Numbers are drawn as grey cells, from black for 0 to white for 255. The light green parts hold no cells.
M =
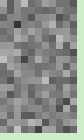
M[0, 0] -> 171
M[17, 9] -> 148
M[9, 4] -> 123
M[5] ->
[121, 113, 172, 155, 120, 148, 113, 98, 185, 156, 140]
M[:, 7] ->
[147, 111, 148, 176, 143, 98, 114, 121, 107, 122, 134, 96, 135, 122, 146, 131, 124, 132, 157]
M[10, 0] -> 109
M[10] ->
[109, 116, 164, 137, 137, 115, 151, 134, 129, 168, 120]
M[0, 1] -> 94
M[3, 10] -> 97
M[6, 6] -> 149
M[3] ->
[134, 128, 52, 126, 133, 121, 151, 176, 110, 134, 97]
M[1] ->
[141, 96, 139, 118, 122, 109, 102, 111, 136, 116, 111]
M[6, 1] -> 154
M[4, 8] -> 150
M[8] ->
[190, 152, 130, 71, 123, 168, 135, 107, 151, 146, 119]
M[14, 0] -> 120
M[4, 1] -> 126
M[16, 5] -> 124
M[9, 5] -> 113
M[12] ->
[158, 152, 117, 134, 107, 125, 134, 135, 109, 160, 132]
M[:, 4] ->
[109, 122, 88, 133, 162, 120, 116, 101, 123, 123, 137, 148, 107, 102, 128, 138, 89, 179, 125]
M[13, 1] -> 89
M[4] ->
[108, 126, 162, 135, 162, 144, 124, 143, 150, 153, 112]
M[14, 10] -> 167
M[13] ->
[146, 89, 118, 145, 102, 136, 158, 122, 121, 150, 117]
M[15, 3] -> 126
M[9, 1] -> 162
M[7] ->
[166, 161, 171, 118, 101, 139, 125, 121, 113, 107, 82]
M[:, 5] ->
[125, 109, 136, 121, 144, 148, 122, 139, 168, 113, 115, 149, 125, 136, 101, 138, 124, 167, 67]
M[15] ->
[138, 126, 155, 126, 138, 138, 116, 131, 83, 168, 105]
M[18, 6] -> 161
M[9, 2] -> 148

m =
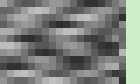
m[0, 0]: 164
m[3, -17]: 118
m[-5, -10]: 82
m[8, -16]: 91
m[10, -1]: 68
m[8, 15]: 136
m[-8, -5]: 105
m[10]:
[132, 162, 185, 191, 177, 148, 116, 91, 86, 98, 123, 144, 153, 144, 118, 85, 57, 68]
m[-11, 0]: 101
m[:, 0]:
[164, 101, 118, 96, 174, 139, 189, 145, 97, 69, 132, 147]
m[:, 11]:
[72, 94, 187, 104, 167, 88, 140, 134, 49, 61, 144, 100]
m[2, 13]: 172
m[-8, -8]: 188
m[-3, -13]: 122
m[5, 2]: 75
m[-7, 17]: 102
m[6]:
[189, 189, 172, 140, 109, 88, 86, 102, 127, 148, 153, 140, 112, 78, 54, 47, 58, 112]
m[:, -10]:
[152, 122, 112, 45, 172, 133, 127, 82, 96, 108, 86, 185]
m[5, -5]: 60
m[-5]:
[145, 154, 143, 115, 83, 55, 46, 57, 82, 112, 131, 134, 119, 92, 70, 60, 69, 181]
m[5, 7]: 117
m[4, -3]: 88
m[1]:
[101, 105, 125, 156, 182, 191, 182, 155, 122, 94, 85, 94, 116, 139, 152, 149, 125, 98]
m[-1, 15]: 136
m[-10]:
[118, 150, 171, 173, 156, 131, 109, 100, 112, 137, 166, 187, 191, 172, 143, 110, 89, 48]
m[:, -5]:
[49, 139, 172, 135, 105, 60, 78, 92, 98, 110, 144, 91]
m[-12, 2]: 101
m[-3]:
[69, 49, 49, 66, 95, 122, 135, 130, 108, 83, 63, 61, 78, 110, 144, 167, 172, 101]
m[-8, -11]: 143
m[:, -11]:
[151, 155, 100, 60, 143, 117, 102, 57, 129, 130, 91, 192]

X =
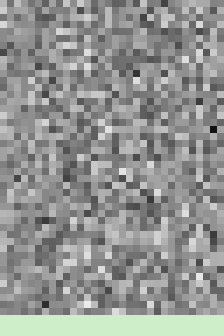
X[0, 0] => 182
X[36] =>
[150, 123, 126, 125, 143, 107, 110, 128, 142, 125, 176, 157, 221, 141, 141, 211, 121, 147, 113, 113, 107, 163, 104, 205, 159, 130, 143, 149, 138, 157, 174, 176]
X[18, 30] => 18
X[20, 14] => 130
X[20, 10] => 130
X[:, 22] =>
[127, 162, 127, 127, 115, 139, 115, 115, 92, 139, 150, 162, 185, 127, 150, 104, 127, 162, 185, 139, 162, 162, 80, 127, 150, 162, 162, 220, 162, 104, 115, 92, 139, 209, 209, 150, 104, 115, 174, 127, 174, 162, 139, 104, 92]
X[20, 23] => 109
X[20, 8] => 100
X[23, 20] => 144
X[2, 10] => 176
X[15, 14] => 141
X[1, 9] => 125
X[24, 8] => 131
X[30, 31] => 176
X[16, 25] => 147
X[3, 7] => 151
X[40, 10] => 153
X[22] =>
[161, 123, 144, 138, 98, 162, 110, 196, 131, 125, 119, 202, 162, 84, 130, 123, 121, 112, 144, 76, 144, 111, 80, 136, 124, 164, 177, 149, 185, 134, 160, 155]
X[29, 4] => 143
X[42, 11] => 112
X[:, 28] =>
[169, 200, 107, 216, 75, 185, 107, 216, 200, 107, 122, 91, 107, 138, 60, 200, 200, 154, 154, 138, 185, 169, 185, 154, 185, 200, 91, 138, 107, 154, 154, 138, 200, 200, 169, 169, 138, 75, 122, 232, 200, 122, 169, 138, 154]
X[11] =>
[117, 160, 162, 138, 206, 118, 148, 72, 152, 168, 141, 112, 133, 141, 130, 148, 158, 147, 124, 221, 157, 124, 162, 205, 167, 164, 88, 127, 91, 157, 117, 124]
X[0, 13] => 107
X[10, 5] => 162
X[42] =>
[161, 169, 144, 138, 125, 107, 122, 128, 111, 139, 153, 112, 191, 118, 96, 123, 133, 159, 103, 125, 157, 150, 139, 136, 90, 130, 154, 160, 169, 146, 174, 113]
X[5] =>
[139, 150, 153, 152, 143, 107, 161, 151, 111, 111, 141, 101, 191, 141, 96, 136, 158, 147, 134, 161, 157, 137, 139, 122, 107, 113, 132, 138, 185, 123, 174, 113]
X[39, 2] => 108
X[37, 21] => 137
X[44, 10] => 187
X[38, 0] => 139
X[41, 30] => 103
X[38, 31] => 82
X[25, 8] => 152
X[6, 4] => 143
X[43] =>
[117, 123, 135, 125, 161, 140, 46, 140, 142, 139, 153, 191, 235, 188, 96, 123, 108, 135, 113, 113, 107, 216, 104, 177, 159, 113, 121, 193, 138, 134, 174, 155]

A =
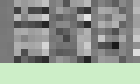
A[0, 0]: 118
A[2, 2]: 185
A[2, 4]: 173
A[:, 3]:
[153, 149, 134, 88, 171, 130, 169, 78, 104]
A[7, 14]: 142
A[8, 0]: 122
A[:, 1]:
[121, 124, 122, 119, 123, 123, 119, 120, 122]
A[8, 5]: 61
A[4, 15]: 109
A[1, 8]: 159
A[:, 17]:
[136, 102, 165, 100, 136, 168, 132, 134, 92]
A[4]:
[120, 123, 167, 171, 157, 163, 180, 125, 82, 97, 127, 153, 177, 108, 126, 109, 79, 136, 127, 177]
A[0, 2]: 166
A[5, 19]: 201
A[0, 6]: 192
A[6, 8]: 113
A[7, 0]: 123
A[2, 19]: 159
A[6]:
[121, 119, 175, 169, 165, 171, 213, 126, 113, 116, 112, 167, 202, 115, 81, 73, 26, 132, 122, 142]
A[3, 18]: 120
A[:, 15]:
[115, 165, 117, 157, 109, 138, 73, 116, 148]
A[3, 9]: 138
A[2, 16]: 164
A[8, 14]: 154
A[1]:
[120, 124, 64, 149, 71, 74, 46, 123, 159, 139, 124, 73, 51, 123, 170, 165, 151, 102, 121, 185]
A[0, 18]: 119
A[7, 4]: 150
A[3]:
[118, 119, 72, 88, 78, 68, 38, 116, 136, 138, 112, 87, 43, 131, 176, 157, 178, 100, 120, 158]
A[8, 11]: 80
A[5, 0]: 122
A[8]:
[122, 122, 62, 104, 81, 61, 44, 123, 149, 137, 120, 80, 36, 113, 154, 148, 146, 92, 121, 127]
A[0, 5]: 173
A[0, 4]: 163
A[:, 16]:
[94, 151, 164, 178, 79, 128, 26, 110, 146]
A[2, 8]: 94
